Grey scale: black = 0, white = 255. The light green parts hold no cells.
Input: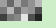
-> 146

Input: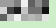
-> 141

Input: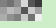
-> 85

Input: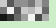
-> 186

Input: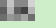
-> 136

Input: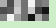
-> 114

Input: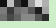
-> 221

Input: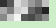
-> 125

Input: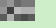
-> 120
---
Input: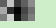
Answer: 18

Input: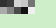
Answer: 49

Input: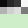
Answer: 39

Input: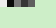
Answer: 54

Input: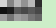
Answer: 30

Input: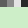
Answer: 93
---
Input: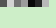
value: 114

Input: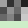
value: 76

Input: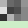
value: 119

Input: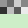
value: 90

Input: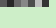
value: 104

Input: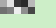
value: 238

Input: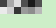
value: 53

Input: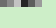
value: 195

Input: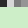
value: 123

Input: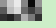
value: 77
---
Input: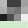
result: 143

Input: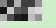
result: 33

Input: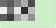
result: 160

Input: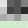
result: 155

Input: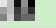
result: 73

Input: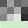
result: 228
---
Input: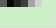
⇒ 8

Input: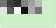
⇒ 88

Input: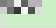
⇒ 110

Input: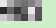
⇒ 172

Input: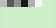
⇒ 90

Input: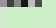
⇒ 64

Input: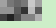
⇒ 34
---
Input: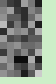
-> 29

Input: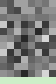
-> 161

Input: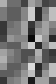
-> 80

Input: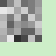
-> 153

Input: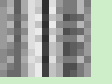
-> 122
